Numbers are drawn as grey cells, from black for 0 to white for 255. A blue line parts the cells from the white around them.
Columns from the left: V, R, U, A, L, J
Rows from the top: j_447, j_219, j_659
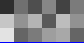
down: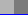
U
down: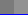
J
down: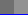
R
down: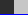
V
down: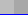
L

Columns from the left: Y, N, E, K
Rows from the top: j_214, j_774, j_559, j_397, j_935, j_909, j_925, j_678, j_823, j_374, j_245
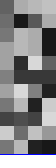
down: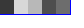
N
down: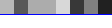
E

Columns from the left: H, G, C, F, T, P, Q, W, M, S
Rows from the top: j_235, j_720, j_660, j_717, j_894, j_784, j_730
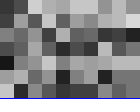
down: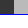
W
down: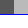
M
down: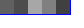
P
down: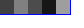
H
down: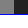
T
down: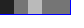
S
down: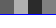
T

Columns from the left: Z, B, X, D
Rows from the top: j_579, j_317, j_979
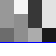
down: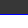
X
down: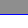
B
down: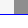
B
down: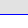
D

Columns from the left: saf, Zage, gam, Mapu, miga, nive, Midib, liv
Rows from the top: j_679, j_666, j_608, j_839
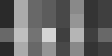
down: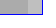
Zage
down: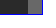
saf

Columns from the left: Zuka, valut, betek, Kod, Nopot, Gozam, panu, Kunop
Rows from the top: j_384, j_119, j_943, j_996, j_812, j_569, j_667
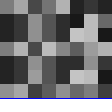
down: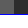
Gozam
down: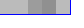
panu
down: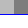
panu
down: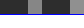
Nopot

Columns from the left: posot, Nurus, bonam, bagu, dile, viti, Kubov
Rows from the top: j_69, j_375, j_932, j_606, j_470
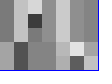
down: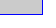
dile
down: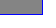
Kubov
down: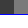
bonam
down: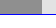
viti

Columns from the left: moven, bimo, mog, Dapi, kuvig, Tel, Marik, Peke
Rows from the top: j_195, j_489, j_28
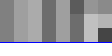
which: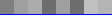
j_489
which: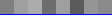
j_195

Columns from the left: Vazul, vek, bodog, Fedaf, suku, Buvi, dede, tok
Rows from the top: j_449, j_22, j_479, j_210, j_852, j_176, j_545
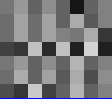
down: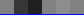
tok
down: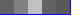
suku

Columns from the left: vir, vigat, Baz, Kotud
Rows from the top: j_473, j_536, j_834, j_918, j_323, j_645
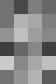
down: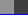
vir
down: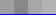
Baz
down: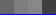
Kotud
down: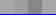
Baz
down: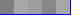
Baz
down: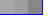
Baz
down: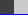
vir

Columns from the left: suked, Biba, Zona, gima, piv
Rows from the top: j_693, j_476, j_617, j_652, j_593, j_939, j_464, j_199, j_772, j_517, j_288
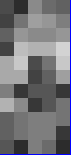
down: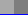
suked
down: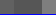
gima
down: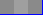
Zona
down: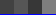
Zona
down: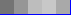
Biba
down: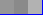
gima

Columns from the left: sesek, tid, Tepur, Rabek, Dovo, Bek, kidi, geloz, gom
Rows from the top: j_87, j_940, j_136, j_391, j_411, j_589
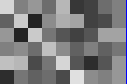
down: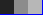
tid
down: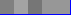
gom
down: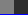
kidi
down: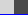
Dovo

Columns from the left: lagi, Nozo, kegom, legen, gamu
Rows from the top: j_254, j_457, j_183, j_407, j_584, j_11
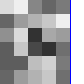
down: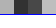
kegom
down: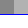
kegom
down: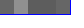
lagi

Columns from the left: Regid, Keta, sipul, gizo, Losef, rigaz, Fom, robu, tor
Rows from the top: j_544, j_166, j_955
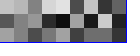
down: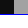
Losef
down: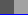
Regid
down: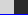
gizo
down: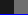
Fom
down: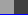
rigaz

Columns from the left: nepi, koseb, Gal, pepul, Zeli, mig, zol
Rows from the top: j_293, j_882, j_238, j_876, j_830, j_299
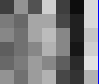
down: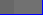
koseb
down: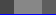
Zeli
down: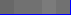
koseb
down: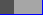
Gal
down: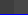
Zeli

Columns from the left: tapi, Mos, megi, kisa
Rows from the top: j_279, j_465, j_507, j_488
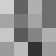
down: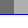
kisa
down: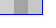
tapi

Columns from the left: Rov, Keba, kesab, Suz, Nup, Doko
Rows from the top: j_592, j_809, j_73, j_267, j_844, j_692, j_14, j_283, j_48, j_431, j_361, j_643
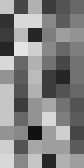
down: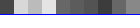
Keba
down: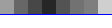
Nup
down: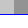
Rov
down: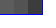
Keba
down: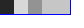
Rov

